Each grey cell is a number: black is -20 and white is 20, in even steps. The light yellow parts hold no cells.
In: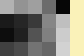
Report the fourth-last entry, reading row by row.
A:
-8
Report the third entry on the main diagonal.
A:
-7
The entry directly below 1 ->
0
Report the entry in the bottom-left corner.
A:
-10
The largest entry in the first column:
8
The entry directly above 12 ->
10

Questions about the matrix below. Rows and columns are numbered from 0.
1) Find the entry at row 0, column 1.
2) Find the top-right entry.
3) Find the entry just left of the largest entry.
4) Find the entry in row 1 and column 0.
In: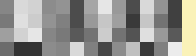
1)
14
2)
-10
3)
0
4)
-1

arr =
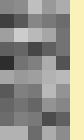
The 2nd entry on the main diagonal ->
-6
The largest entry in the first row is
10
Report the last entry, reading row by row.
2
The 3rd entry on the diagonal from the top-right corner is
9
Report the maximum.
12
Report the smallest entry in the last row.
-3
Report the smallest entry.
-13
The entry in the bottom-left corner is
8
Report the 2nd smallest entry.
-10
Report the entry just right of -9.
-5
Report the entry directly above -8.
3
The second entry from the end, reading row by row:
7
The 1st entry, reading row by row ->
1
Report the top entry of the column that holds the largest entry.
2
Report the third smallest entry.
-9

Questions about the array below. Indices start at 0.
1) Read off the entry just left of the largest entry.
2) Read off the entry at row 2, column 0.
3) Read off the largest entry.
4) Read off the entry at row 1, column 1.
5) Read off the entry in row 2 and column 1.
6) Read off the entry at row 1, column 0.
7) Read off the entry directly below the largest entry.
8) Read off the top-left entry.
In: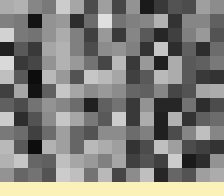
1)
-3
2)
13
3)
15
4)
-1
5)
-1
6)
0
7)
4
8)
7

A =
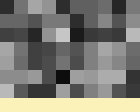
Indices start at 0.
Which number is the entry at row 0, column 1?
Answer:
-2
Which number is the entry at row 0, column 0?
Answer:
-13
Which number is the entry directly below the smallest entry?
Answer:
5
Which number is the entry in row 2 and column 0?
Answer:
-10
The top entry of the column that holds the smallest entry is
-13
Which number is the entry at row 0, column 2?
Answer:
6
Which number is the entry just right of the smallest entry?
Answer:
5
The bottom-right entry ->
-11
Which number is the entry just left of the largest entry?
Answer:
3
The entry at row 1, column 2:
-7
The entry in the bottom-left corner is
9
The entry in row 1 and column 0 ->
-4
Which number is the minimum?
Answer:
-18
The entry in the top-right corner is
-1
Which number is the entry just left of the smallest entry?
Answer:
-8

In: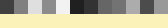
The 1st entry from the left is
-10
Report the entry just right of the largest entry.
-15
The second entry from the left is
0
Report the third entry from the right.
7

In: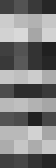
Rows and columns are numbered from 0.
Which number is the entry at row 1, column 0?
12
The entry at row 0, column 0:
-10
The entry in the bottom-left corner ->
-10
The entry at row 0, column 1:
-7
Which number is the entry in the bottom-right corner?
-14
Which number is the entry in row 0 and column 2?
-11
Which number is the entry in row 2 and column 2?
6
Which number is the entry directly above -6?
-7
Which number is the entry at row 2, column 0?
13
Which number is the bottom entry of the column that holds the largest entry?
-9
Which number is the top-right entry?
-14
